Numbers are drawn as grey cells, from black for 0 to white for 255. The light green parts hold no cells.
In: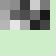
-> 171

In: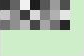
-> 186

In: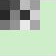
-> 232

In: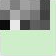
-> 56

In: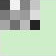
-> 186

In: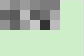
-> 155
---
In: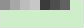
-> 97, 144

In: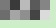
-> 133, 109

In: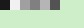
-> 83, 25

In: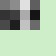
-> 94, 73

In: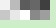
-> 63, 199

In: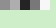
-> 247, 143

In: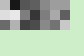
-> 157, 106

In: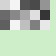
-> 148, 95

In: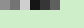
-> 95, 143

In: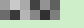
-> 96, 107
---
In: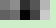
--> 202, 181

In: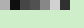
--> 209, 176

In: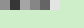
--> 228, 165

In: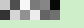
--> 247, 236

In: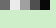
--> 235, 160

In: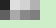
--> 222, 210

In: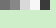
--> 247, 217

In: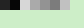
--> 215, 193

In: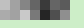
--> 201, 192

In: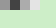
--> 228, 172
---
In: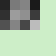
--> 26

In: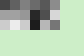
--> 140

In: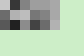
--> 168

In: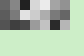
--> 146

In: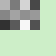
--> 72

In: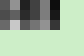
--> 13

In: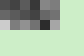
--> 125

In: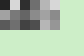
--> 215

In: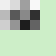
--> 248

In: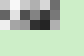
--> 110
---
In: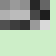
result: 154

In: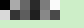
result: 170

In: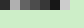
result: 176

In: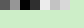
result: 150

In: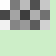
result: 123

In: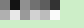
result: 19
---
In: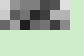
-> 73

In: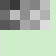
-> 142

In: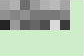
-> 177

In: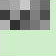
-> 200

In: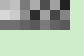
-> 78

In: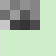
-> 122

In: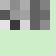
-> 172
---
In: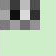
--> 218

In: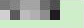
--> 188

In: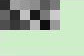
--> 193

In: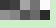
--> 83

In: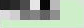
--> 120

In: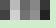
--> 114

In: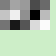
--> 144
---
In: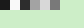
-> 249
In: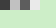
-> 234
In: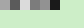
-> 219
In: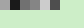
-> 204
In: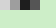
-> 212
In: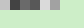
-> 218
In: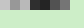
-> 197
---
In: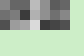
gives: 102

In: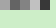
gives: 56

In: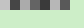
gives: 89

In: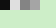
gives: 165

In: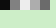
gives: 107

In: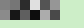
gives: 150

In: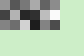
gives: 140
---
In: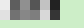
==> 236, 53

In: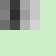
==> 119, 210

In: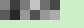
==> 131, 172

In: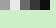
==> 160, 14

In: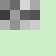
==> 136, 204

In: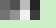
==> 104, 59

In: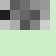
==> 184, 205

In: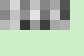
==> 154, 175
